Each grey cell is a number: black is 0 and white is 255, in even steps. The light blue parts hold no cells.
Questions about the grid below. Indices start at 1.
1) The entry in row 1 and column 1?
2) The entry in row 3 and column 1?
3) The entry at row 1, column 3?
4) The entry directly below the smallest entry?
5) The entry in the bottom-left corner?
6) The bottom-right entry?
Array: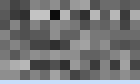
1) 98
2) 80
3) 80
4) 142
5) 142
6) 120

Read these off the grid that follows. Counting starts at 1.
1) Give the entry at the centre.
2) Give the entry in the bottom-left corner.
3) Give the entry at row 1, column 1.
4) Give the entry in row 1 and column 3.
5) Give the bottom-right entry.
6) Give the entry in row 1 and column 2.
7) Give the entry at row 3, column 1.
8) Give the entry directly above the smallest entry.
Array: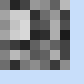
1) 36
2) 109
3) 120
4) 67
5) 141
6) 36
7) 141
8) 78

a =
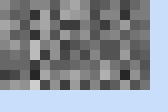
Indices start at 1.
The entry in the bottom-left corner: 133
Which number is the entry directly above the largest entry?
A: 38
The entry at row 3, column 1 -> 166
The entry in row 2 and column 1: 124
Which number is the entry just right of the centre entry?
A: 103
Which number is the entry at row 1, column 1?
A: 145
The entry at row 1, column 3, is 103
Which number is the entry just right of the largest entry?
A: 72
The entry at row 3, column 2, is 145
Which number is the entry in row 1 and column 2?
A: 115
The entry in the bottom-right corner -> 115
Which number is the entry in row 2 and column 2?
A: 93
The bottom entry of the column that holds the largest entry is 206
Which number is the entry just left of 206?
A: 145
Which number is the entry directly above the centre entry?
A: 115
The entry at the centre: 83
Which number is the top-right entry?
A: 124
